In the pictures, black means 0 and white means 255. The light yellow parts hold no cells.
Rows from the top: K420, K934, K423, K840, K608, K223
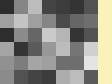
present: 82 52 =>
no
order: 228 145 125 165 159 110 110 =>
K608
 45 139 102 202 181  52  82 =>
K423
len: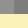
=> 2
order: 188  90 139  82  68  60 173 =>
K223

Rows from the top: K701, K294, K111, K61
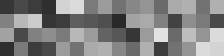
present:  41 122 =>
no
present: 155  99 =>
yes
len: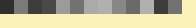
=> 13
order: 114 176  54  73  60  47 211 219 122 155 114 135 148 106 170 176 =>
K701
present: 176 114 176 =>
yes
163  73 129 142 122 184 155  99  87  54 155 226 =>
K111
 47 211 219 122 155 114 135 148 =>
K701

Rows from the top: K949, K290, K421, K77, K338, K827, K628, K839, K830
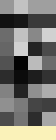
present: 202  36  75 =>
no
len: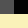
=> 2
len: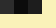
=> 3
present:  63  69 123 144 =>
no
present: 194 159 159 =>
yes
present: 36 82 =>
no

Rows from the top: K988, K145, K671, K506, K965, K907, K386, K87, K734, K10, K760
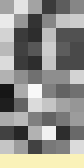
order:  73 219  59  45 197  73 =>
K965
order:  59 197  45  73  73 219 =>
K965

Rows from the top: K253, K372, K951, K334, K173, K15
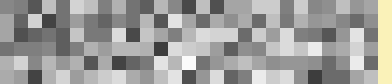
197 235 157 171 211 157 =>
K334
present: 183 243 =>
no

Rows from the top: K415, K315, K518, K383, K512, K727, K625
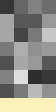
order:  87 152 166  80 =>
K512
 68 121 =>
K518
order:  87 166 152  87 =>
K315
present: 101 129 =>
yes
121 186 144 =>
K625

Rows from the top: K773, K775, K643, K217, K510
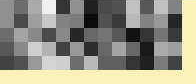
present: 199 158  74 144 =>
no
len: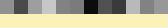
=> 12
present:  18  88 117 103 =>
no

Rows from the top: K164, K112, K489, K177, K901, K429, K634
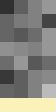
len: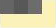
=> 3
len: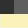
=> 2
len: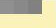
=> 3
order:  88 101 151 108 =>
K489
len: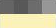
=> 4
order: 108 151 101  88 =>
K489
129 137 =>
K429

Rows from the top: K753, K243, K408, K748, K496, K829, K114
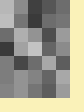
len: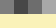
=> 4
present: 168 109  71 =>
no
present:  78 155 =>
yes
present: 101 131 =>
no
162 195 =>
K748
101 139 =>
K748

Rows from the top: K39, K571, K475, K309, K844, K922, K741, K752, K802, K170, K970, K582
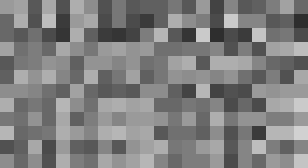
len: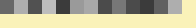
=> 13
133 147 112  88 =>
K922
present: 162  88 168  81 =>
yes
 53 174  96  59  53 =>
K475
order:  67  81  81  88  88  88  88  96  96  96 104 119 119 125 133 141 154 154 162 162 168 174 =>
K39
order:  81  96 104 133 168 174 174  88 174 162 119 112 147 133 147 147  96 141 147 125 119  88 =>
K844

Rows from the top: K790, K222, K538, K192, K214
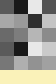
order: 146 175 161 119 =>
K214
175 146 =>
K214
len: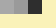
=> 3

